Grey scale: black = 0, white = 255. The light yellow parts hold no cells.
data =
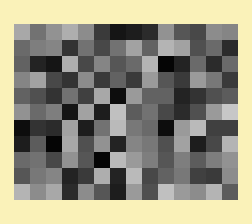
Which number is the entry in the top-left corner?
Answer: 168
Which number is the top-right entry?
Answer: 133
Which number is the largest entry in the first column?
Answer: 180
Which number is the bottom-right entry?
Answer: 92
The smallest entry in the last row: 29
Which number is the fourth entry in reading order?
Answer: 174
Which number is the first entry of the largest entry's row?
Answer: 146
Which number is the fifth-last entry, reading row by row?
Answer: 192
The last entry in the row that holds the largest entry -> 199
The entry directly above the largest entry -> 92
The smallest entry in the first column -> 13
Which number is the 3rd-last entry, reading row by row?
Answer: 140
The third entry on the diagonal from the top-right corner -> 106
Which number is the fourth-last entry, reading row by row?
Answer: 154
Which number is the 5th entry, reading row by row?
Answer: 140
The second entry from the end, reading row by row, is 180
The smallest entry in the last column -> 43
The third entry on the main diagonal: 21
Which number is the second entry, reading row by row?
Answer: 114

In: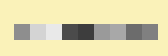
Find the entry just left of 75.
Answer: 233
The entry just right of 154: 168

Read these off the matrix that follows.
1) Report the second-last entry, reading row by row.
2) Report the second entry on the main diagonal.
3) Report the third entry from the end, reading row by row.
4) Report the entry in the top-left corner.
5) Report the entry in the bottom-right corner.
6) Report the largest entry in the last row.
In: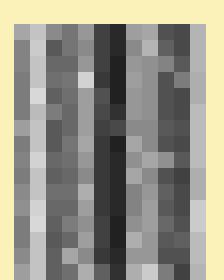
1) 65
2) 203
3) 124
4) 166
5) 180
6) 203

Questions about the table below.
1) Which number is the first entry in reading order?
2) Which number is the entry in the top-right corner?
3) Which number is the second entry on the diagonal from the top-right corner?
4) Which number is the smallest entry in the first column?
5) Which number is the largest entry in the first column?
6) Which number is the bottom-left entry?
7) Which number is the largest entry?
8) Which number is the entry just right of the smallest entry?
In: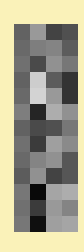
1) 98
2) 80
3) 132
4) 92
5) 126
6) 119
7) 211
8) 165

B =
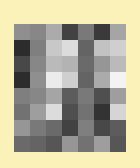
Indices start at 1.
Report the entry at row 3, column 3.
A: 186
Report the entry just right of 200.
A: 220
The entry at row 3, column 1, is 72
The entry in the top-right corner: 165
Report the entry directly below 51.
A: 72
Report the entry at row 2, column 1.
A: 44
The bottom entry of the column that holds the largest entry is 86
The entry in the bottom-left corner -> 106
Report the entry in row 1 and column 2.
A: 135
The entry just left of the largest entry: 171
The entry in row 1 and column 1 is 143

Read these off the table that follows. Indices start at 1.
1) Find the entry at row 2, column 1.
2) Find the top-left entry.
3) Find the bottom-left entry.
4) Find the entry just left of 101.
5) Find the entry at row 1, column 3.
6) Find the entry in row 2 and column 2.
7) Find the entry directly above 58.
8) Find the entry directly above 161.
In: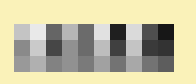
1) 138
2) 196
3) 153
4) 233
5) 101
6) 202
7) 78
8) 189

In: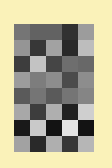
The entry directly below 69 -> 141
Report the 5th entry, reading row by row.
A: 156
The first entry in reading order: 117
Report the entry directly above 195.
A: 55
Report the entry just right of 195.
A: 69
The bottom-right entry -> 182
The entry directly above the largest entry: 33
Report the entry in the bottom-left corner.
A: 162
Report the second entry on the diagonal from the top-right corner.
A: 41
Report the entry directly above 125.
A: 195
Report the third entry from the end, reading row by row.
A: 175
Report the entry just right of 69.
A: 110
